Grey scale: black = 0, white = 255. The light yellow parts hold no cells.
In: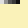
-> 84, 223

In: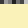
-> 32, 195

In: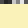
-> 199, 229

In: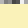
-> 70, 240

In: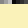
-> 7, 192

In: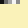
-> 164, 244

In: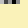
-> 151, 192

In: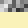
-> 95, 233

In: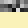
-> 118, 218

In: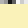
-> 94, 248
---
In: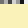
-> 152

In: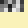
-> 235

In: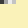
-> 165

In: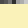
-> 157

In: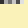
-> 198

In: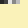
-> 228

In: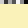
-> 246

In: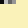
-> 193

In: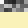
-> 127

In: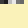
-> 232
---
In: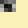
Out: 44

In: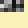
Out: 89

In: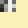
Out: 241

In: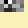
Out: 38

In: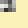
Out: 93

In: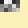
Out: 132
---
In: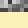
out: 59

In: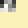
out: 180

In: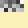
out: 88

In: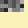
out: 112

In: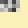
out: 193

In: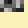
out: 19

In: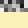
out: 37

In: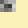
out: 179

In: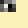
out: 120
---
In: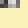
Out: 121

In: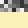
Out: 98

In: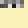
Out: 143

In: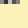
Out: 127

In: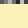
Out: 66

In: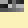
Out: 137
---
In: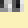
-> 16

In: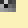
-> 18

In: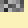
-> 39

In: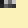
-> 26

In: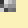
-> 53

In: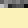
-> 14
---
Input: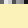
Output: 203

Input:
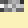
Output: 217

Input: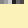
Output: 160

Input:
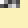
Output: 219

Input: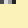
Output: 156

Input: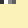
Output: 137

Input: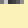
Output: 144

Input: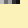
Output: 161

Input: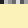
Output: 193

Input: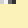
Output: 208
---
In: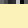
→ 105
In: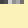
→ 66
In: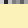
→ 208
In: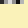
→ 44
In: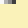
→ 248
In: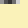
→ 151
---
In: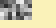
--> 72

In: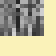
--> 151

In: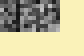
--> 73

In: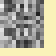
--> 183

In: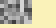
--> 113

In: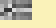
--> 149

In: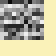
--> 97

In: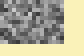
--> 102
